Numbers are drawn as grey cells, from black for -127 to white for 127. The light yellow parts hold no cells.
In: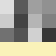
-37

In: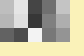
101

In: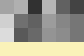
48

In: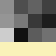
-49

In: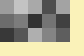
67

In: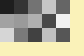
-75

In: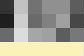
65

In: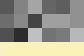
3
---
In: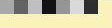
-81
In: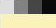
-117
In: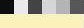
-40
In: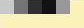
24
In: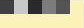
-43
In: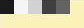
-28
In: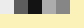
6
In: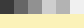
112
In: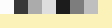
63
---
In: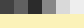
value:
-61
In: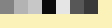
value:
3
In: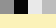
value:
17
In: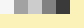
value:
118
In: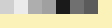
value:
80
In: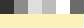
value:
-77
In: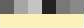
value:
-31
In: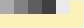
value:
43
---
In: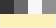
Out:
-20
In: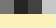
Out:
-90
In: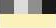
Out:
92
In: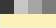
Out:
70
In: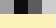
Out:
-114
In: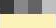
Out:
7
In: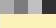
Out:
-3
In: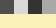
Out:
89
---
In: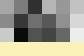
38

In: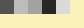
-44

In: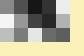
9

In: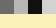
-19

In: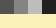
-45

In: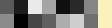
-37

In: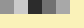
20

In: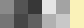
10

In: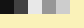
-109

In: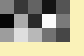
2
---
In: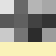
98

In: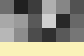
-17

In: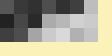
-41

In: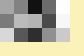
38

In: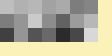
62

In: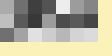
43
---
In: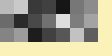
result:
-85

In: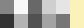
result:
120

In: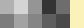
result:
84

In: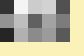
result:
62

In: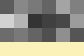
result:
52

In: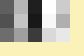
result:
68

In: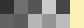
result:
-15

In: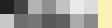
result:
-59

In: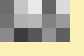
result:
48

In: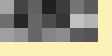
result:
-89
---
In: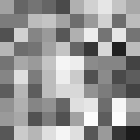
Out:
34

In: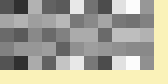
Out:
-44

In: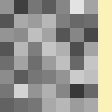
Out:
20

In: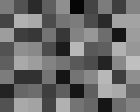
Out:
-3

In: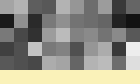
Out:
36

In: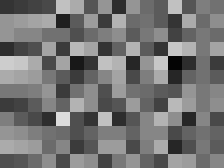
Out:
-75
